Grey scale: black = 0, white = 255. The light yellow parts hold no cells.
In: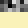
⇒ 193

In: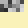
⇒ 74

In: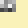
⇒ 182

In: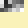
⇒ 91

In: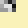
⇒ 124

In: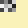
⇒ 212

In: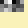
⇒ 161

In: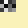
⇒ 88

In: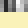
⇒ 164

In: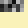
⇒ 119
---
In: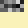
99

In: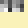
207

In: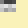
197

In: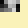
92

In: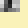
139

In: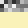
101

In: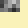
115

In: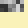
65

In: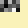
45

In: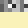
93
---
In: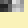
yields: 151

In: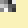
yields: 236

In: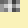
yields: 127

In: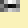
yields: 157

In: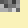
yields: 146

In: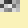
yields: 146

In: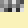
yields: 75

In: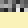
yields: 86

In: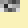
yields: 105
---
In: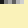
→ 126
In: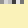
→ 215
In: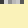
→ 213
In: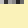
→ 51
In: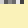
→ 90
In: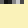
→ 17
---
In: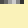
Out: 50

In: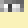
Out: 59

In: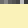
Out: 56

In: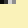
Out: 9

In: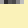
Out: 45

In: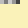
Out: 67

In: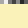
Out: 41

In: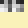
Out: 36
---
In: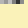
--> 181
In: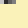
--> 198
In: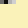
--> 110
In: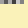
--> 160
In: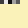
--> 61
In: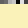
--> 97
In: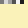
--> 123
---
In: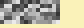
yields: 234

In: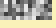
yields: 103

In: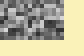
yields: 91

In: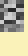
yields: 154

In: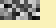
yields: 26

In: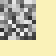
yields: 57
